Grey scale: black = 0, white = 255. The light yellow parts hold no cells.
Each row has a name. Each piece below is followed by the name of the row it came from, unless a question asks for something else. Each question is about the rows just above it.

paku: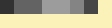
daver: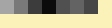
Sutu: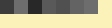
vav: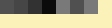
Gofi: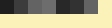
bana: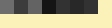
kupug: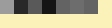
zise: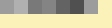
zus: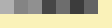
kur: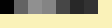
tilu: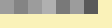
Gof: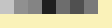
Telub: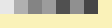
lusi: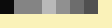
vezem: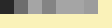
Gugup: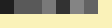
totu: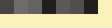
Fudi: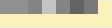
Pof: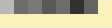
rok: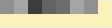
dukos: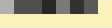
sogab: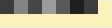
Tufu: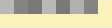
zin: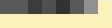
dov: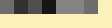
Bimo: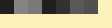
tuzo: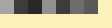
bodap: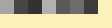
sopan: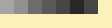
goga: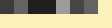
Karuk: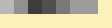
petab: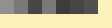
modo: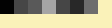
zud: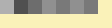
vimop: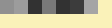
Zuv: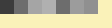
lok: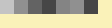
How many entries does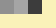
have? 3
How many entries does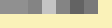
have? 7

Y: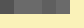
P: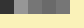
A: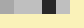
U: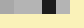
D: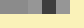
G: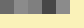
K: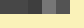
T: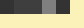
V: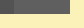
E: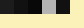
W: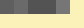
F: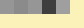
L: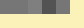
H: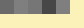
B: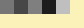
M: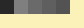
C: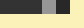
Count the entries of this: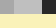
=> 4
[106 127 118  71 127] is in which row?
H

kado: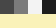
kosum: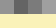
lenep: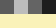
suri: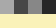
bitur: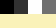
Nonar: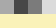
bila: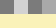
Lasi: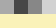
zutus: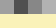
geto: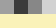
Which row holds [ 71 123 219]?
Nonar
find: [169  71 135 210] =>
Lasi
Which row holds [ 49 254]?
bitur
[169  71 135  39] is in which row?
suri
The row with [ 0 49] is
bitur

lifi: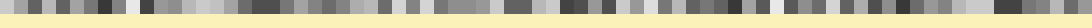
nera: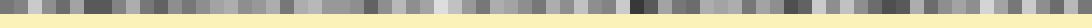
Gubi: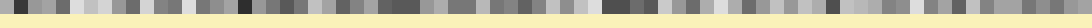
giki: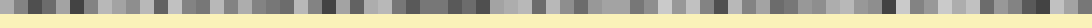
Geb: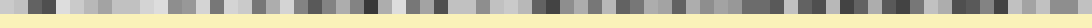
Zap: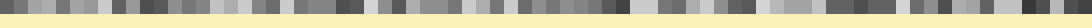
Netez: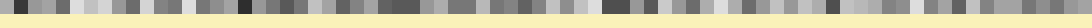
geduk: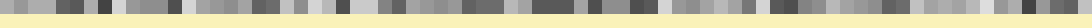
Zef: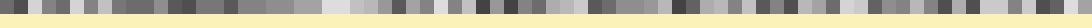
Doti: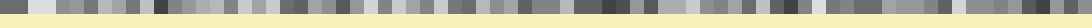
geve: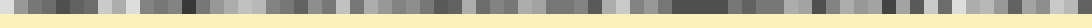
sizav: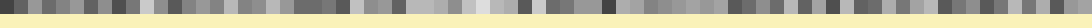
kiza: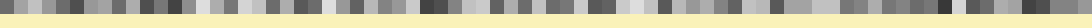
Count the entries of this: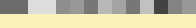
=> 14
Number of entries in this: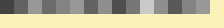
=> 15
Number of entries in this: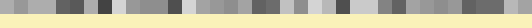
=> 38
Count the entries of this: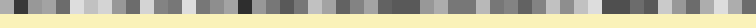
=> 54
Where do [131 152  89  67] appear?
Doti

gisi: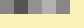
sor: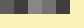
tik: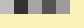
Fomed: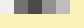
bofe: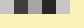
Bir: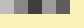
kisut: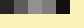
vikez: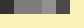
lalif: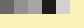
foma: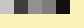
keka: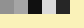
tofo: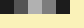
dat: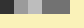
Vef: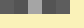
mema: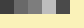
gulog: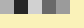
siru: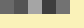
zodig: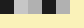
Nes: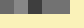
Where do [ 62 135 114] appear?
sor
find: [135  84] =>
gisi
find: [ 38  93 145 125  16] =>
kisut
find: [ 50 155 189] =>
dat

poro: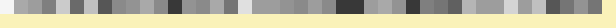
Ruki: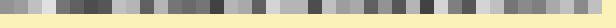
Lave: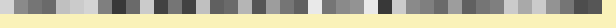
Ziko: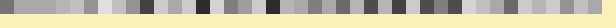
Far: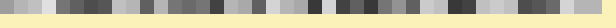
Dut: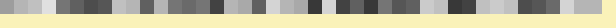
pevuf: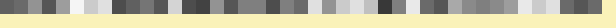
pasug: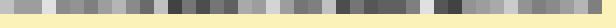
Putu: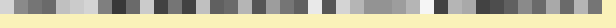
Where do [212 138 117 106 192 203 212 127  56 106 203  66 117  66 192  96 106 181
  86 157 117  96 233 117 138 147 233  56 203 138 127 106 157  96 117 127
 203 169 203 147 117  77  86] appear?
Lave
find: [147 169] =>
poro
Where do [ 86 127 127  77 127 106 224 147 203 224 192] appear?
pevuf
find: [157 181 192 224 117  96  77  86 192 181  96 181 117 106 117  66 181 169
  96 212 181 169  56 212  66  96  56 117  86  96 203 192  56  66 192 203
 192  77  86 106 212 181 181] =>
Dut
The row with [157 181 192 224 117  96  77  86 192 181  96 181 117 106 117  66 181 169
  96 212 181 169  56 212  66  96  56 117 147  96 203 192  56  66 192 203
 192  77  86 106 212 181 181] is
Far

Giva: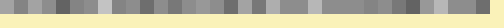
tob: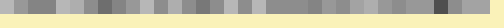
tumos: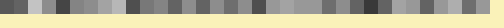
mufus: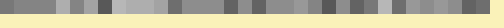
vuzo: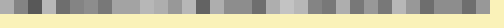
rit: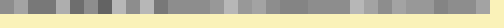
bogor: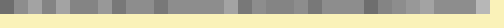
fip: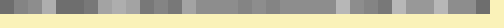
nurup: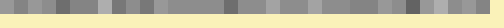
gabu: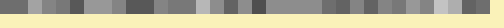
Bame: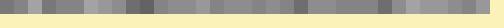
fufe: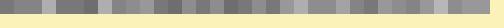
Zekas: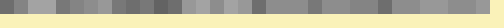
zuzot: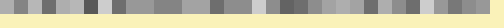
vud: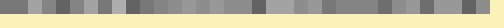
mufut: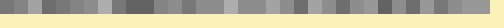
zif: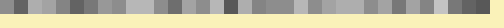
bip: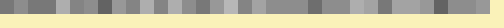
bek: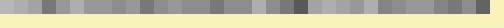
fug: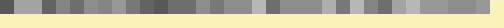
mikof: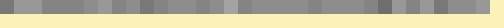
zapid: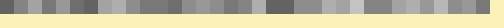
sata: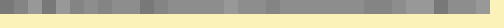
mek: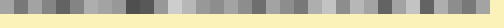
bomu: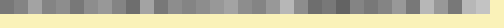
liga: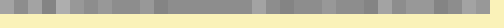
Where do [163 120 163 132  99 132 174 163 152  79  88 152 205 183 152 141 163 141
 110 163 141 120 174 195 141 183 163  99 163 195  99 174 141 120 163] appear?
mek
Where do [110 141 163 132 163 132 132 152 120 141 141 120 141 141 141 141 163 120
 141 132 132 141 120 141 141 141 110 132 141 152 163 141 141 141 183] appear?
bogor
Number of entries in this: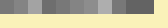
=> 11
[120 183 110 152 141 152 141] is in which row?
mufus
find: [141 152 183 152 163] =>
rit
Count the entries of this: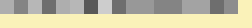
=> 17

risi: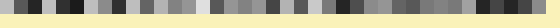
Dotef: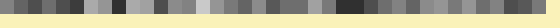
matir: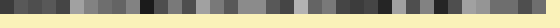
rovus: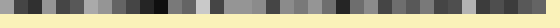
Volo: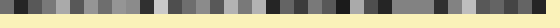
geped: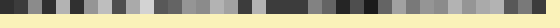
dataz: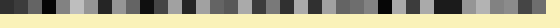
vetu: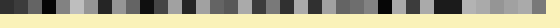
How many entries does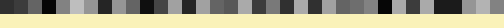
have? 36
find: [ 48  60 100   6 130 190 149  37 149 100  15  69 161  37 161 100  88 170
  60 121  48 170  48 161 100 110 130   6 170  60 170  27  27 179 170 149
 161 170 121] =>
vetu
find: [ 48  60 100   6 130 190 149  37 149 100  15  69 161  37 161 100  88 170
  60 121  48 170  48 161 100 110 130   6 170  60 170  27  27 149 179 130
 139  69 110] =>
dataz

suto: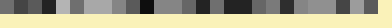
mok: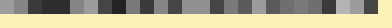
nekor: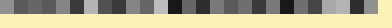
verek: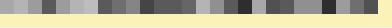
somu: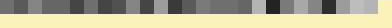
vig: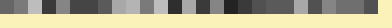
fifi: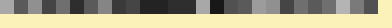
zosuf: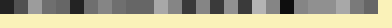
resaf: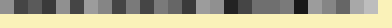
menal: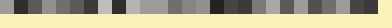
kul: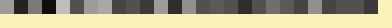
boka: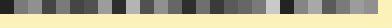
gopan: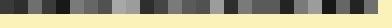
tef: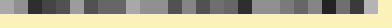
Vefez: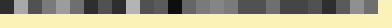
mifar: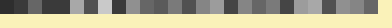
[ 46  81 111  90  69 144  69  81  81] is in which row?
kul
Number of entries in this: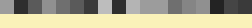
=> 18
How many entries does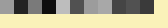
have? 11
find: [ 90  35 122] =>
gopan

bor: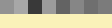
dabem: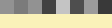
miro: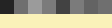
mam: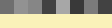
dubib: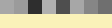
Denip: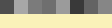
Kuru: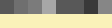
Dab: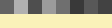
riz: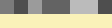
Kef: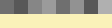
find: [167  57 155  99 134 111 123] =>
bor
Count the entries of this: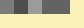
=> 5
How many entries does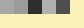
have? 5
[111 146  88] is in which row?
Kef
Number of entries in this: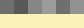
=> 6

